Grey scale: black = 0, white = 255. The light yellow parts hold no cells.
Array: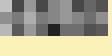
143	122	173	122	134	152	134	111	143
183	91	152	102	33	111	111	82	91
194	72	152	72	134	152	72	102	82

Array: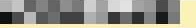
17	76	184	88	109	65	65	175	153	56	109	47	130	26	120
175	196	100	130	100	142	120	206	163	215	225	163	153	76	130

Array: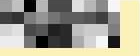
63	51	125	149	116	94	94	85	63	137
159	192	1	182	73	73	224	182	137	246
212	224	73	85	32	41	192	203	203	125
236	236	116	1	51	41	171	212	246	21

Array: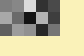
95	156	145	39	117
126	135	219	50	74
168	106	20	180	62

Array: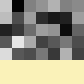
33	56	109	158	147	12	100
88	230	169	66	88	120	77
189	77	158	45	24	33	158
201	3	129	147	178	129	138
220	88	77	120	56	178	66

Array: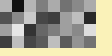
62	190	71	91	190	91	147	114
82	137	201	71	62	159	190	41
159	230	51	103	126	159	137	221
181	17	181	126	171	114	137	171

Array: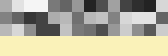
130	100	55	67	173	184	112	184	194	130	215	226	226	100
173	226	245	245	121	100	152	35	78	161	67	46	35	215
184	215	142	67	67	194	121	112	78	152	204	142	89	204

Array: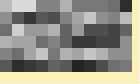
88	45	55	67	99	88	35	45	78	110	119
110	207	153	153	177	99	153	78	78	67	99
131	110	165	197	119	177	165	197	177	143	143
143	88	55	88	78	131	165	197	143	131	187
177	165	165	110	131	99	55	55	67	67	143
187	218	218	131	131	177	119	119	119	110	45
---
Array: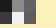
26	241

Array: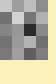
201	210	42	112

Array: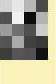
210	241	80	57

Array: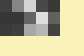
64	54	167

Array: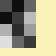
78	61	156

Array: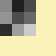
135	77	203

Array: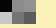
5	117

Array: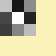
196	252	188
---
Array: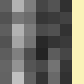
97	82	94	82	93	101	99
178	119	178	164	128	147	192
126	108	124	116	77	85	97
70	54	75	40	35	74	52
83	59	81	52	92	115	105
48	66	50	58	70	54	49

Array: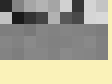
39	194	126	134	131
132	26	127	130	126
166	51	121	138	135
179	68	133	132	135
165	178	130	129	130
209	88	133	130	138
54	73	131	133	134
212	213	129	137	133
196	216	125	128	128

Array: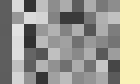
94	94	93	94	94	94	93
217	151	226	220	221	191	212
51	218	57	49	101	94	146
191	212	152	186	85	179	52
141	131	178	150	192	145	161
172	58	131	161	156	112	187
93	58	175	113	137	171	138
172	118	86	153	174	115	149
120	176	173	135	89	198	169
141	193	125	116	157	70	90

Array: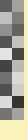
94	191	144	83	228	67	113	80	219	116
161	125	99	194	70	184	218	204	52	163

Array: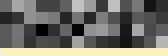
105	35	89	88
166	51	116	113
146	145	59	52
67	134	1	78
67	121	47	73
97	37	101	47
193	117	4	162
156	38	144	85
56	125	154	52
191	81	120	43
81	36	23	20
119	89	166	54
20	79	74	87
46	58	93	182

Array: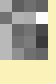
180	114	185	185	185
95	178	103	114	144
111	173	115	124	112
98	251	73	58	102

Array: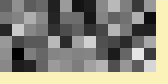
97	120	38	153	143	136
144	131	202	71	1	28
92	174	135	89	126	35
104	136	121	89	103	101
32	36	49	185	133	155
155	110	77	42	137	143
20	109	97	161	131	125
30	23	50	208	133	161
137	132	71	80	85	179
185	98	181	70	27	79
127	113	121	42	102	151
57	176	35	103	230	91
153	15	33	168	59	214
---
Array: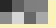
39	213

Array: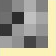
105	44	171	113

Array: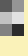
90	226

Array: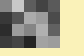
134	85	133	162

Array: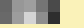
102	157

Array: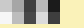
202	189
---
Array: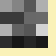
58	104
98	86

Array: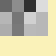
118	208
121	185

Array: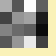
149	162
106	94

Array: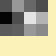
78	227
95	152

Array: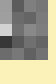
107	101
113	137

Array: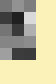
32	217
58	175

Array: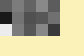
115	80
123	86
